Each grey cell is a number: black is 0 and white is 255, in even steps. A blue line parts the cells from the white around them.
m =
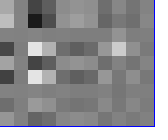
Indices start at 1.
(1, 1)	169
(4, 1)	71
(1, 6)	147
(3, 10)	126
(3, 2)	129
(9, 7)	136
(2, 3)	26
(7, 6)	126
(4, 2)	126
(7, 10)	127
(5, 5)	140
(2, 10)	111
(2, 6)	158
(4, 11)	122
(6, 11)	120
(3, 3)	132
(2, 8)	102
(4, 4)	178
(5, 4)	94
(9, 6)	140
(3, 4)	127
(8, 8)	137
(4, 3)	228
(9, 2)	129
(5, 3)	68
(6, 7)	105
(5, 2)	130

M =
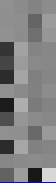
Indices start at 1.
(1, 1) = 144
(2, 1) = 143
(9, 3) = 139
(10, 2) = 143
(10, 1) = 144
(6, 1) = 44
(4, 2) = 162
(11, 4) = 133
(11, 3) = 129
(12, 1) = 135
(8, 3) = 123
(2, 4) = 156
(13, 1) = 98
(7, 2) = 138
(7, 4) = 141

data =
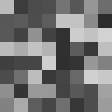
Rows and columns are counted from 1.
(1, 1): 187
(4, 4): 179
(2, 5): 196
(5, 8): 129
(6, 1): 76
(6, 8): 200
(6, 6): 104
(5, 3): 70
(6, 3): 189
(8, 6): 55
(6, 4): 57
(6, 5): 69
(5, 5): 47
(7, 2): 53
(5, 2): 69
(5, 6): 52
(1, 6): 87
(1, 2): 60
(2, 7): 138
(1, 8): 109
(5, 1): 63

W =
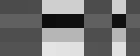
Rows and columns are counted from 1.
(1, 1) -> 75
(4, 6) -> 224
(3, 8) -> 78
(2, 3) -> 96
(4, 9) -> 224
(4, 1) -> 83
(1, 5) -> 207
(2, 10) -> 96
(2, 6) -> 16
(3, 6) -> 182
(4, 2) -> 83

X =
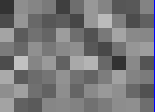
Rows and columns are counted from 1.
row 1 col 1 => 51
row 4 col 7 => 88
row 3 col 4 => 101
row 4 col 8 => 72
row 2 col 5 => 93
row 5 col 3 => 133
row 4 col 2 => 104
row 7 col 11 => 81
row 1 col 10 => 88
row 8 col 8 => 124
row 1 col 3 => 133
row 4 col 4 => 120
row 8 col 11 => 110
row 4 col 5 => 137
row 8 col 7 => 113
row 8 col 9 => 141
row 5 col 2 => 193
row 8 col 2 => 97
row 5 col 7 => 180
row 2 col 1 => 75
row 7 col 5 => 142
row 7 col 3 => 112
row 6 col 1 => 170
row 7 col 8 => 153
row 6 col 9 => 161
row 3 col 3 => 113
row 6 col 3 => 108

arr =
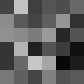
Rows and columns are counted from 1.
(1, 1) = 67
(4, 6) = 16
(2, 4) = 95
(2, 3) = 69
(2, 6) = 49
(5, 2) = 104
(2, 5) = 149
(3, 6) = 82
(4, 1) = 52
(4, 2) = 179

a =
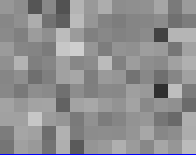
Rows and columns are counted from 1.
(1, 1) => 151
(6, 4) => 127
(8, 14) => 107
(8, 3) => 163
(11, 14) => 187
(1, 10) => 143
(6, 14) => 161
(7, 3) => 142
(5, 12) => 138
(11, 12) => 166
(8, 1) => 163
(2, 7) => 150
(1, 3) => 85
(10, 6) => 124
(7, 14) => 123
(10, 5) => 177
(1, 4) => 136
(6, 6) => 167
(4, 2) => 134
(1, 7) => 153
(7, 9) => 136
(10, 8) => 141
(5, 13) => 161
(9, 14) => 174
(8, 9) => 147
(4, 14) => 162
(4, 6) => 207
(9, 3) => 199
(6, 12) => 111
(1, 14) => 155
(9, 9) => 133
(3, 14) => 181
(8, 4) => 164
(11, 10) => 155
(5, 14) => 176
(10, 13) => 141

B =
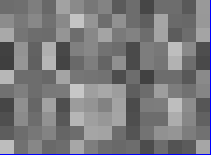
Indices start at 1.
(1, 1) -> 109
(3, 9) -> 122
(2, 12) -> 165
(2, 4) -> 113
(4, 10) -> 74
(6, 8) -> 114
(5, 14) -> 109
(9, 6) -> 182
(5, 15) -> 73
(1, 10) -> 109
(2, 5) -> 137
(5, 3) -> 96
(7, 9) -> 157
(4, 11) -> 125
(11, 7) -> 126
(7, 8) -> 168
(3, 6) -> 109
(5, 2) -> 150
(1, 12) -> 109
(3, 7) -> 136
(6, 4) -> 104
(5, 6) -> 105
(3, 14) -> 109
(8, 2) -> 144
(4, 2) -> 147
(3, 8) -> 164
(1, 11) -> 70
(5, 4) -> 182
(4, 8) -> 114
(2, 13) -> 106
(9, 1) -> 79
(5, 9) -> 144
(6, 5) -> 164
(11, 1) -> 189
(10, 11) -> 115
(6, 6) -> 118
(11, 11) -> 76
